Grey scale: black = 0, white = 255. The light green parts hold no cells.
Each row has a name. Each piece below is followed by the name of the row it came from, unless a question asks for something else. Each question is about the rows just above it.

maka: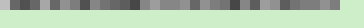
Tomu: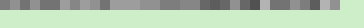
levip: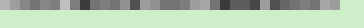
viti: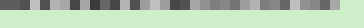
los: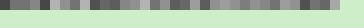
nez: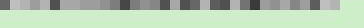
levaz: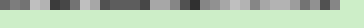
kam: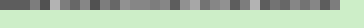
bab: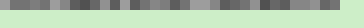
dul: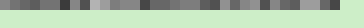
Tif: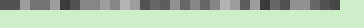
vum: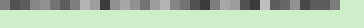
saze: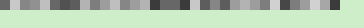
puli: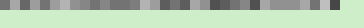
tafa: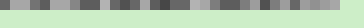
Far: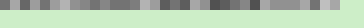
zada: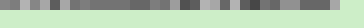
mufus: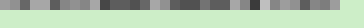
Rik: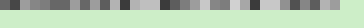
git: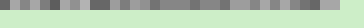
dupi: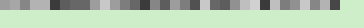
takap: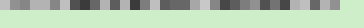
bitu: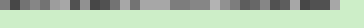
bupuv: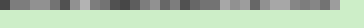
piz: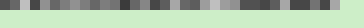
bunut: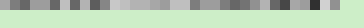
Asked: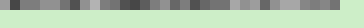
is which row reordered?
bupuv
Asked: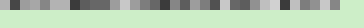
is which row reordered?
dupi
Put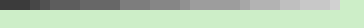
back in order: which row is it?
Rik

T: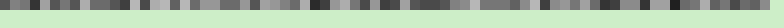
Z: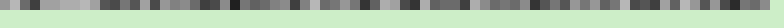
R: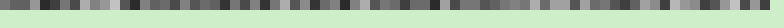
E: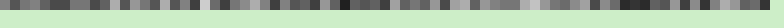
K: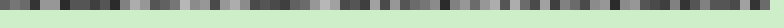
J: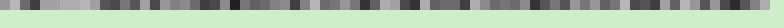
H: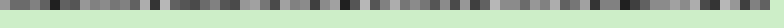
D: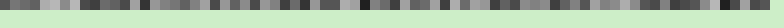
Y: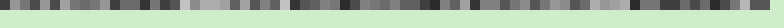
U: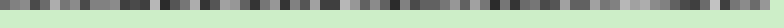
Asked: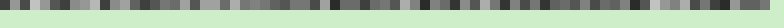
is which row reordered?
R
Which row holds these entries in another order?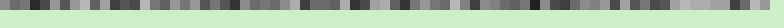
Z

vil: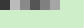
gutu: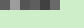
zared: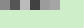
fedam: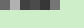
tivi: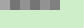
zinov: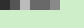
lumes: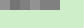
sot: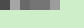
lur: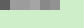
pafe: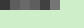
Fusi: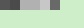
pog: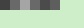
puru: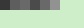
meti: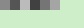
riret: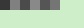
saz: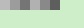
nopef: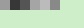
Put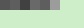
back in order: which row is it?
gutu
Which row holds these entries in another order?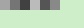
meti
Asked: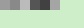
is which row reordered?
zared

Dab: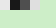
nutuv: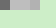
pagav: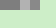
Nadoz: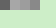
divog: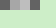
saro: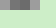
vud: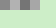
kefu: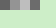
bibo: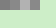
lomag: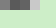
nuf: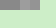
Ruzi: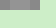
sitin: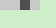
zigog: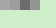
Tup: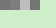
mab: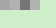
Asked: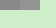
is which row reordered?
Ruzi
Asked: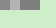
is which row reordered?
pagav
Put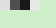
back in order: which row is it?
Dab
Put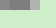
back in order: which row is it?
pagav

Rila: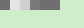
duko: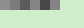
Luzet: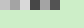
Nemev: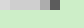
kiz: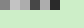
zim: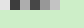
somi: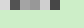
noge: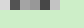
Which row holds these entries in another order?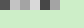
Luzet
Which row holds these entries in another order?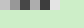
zim
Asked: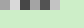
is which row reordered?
Luzet
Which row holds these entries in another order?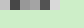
noge
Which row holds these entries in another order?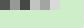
noge

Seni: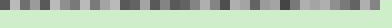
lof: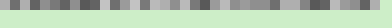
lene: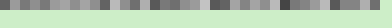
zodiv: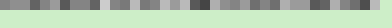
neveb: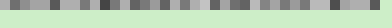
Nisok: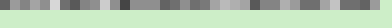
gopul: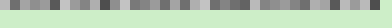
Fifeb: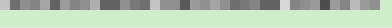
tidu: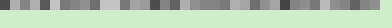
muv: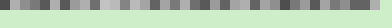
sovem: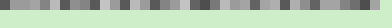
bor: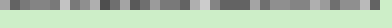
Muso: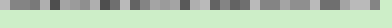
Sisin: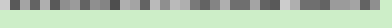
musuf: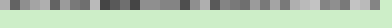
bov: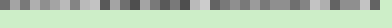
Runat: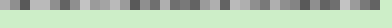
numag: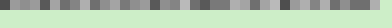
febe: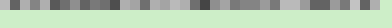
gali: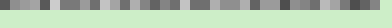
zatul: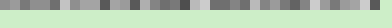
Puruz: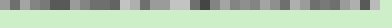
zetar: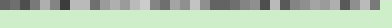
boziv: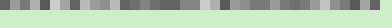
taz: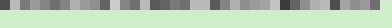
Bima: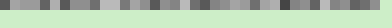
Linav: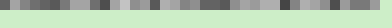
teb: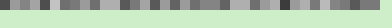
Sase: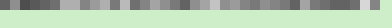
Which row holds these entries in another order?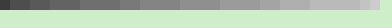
taz
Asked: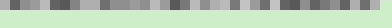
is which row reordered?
lof
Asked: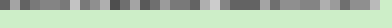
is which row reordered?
bor

